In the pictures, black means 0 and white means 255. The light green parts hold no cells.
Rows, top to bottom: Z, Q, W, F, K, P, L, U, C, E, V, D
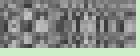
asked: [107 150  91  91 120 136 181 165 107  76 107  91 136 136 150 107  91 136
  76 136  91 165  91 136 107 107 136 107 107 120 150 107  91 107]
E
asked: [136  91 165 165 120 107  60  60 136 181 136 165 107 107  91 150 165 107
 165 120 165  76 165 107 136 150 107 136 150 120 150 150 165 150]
Q

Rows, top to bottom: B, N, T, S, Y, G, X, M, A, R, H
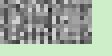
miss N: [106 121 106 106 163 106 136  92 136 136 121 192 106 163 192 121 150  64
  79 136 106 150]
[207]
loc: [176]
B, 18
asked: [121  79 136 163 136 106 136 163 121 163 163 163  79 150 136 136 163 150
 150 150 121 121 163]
S
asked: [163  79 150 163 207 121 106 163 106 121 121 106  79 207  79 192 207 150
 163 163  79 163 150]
Y
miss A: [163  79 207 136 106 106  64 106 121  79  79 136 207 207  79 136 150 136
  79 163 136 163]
[92]
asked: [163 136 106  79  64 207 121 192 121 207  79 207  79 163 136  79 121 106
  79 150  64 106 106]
H
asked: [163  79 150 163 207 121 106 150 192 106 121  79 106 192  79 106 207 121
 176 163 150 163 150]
B

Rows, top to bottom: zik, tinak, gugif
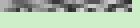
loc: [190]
gugif, 25
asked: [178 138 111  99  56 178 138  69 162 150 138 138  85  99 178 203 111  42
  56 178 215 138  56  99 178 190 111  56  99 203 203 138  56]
gugif
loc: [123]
tinak, 8
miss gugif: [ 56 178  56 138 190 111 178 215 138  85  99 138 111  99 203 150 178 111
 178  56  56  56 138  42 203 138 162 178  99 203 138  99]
[69]
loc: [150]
gugif, 9

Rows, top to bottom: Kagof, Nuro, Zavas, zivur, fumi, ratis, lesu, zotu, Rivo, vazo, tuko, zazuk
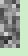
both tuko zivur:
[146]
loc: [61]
vazo, 0

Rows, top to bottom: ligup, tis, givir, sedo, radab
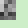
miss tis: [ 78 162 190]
[150]
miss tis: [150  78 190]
[162]
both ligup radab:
[92]

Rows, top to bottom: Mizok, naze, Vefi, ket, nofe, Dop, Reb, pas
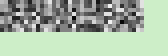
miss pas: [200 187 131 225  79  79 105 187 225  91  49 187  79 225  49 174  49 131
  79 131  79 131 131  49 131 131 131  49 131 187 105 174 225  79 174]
[65]
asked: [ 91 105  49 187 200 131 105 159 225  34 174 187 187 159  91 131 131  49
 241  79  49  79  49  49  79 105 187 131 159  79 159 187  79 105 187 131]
Reb
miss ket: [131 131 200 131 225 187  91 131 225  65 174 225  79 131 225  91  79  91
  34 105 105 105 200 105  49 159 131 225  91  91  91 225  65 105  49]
[117]
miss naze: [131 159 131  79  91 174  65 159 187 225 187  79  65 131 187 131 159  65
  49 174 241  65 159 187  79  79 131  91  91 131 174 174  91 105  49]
[147]
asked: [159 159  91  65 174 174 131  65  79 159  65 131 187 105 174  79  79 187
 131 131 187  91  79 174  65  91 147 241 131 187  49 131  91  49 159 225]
naze
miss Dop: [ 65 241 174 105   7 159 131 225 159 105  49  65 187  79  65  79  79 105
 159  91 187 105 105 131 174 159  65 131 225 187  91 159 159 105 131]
[212]

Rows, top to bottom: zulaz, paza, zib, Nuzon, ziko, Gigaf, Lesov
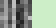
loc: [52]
zib, 5
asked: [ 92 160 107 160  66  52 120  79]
zib
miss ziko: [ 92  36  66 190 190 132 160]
[175]

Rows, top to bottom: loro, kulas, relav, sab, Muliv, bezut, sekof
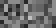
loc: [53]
kulas, 0
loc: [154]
sab, 3
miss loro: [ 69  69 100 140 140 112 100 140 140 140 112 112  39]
[124]

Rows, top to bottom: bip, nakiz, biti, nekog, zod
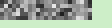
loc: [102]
biti, 11
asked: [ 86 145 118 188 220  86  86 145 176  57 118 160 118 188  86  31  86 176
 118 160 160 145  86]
nekog
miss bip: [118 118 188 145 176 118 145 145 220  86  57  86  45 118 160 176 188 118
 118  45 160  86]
[133]
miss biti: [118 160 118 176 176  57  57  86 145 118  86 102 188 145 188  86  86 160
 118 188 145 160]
[204]
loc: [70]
zod, 4

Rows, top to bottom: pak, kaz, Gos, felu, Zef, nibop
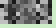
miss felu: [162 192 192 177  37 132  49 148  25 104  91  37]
[78]
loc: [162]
felu, 10
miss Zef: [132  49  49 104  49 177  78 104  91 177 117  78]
[63]
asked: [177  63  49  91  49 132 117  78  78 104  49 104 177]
Zef

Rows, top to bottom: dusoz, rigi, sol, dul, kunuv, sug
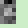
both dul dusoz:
[157]
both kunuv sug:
[128]
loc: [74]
sug, 2
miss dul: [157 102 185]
[143]
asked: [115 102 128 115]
rigi

